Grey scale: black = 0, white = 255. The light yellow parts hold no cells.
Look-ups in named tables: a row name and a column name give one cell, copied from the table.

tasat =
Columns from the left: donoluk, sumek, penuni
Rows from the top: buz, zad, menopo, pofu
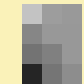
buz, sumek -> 157
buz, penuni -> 153
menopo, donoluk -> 115
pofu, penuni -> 141
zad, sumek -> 152
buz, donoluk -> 195
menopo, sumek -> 128
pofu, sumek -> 117
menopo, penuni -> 152
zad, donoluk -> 134
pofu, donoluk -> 37
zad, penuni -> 152

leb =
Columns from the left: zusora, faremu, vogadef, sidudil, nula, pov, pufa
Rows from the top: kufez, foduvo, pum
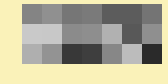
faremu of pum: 147
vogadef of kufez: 118
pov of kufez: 92
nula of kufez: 92
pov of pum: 188
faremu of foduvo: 200
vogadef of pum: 56
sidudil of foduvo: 142
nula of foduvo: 177
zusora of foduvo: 201
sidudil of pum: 62

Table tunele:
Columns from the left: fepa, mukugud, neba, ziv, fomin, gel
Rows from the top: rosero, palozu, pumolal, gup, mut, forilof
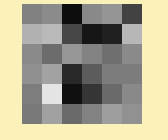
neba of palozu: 70
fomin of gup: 124
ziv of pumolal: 131
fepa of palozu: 177
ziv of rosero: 137
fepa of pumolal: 138
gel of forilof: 145
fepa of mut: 125
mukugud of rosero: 139
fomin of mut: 106
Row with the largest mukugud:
mut

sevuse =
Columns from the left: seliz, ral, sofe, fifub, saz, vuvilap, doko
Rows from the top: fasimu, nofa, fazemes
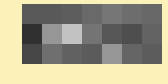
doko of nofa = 99
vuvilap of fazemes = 101
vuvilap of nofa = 78
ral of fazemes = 111
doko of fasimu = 104
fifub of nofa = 116
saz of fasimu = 118
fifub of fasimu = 105
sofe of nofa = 194

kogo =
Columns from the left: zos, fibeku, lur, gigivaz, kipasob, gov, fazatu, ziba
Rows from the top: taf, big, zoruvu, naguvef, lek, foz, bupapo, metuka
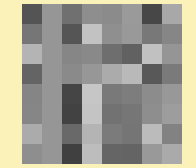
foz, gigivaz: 196
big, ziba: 134
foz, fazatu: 142
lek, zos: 133
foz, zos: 134
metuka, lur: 64
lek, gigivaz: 198
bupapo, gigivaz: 180
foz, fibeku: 150

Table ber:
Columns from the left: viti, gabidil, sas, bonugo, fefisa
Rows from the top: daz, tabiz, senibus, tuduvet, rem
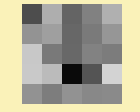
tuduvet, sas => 10
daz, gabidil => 174
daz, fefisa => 176
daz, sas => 100
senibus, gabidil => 121
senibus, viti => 200
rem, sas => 146
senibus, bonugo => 130
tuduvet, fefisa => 211
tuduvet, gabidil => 187
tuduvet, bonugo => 84
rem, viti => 146
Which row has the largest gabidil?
tuduvet

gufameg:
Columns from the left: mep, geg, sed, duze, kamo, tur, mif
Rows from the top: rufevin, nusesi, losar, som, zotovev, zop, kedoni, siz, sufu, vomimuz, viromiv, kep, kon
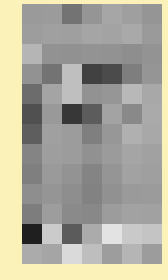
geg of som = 115
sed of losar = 145
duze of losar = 147
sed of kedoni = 156
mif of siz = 161
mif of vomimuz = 155
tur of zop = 137
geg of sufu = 154
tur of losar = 142
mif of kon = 156
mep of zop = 80
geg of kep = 203
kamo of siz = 155
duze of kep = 171
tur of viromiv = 162
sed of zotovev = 191
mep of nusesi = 157
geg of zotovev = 164
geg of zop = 153
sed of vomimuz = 142

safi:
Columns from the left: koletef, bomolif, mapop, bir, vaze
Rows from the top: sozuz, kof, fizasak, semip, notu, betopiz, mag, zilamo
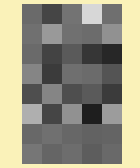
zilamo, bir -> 93
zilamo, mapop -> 109
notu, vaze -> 59
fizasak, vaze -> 39
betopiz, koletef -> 175
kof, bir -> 108
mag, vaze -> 100
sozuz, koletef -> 106
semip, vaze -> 84
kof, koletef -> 112
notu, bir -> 90
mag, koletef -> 104
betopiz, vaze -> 156
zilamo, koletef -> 118
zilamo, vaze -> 105
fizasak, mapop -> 90
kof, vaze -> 145
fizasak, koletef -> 106

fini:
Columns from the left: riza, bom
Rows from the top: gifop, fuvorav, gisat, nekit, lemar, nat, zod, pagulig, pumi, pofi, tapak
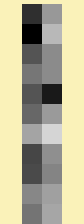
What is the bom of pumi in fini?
132
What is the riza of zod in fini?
164
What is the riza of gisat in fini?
84
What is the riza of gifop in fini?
47
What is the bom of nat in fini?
154
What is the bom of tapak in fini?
166
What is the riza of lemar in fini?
84
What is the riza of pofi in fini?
135
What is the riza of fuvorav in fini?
0
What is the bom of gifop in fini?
152
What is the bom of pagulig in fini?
143
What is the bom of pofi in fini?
160
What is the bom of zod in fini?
213
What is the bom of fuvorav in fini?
184
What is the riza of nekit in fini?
118
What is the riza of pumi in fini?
74
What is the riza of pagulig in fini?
70
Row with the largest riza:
zod

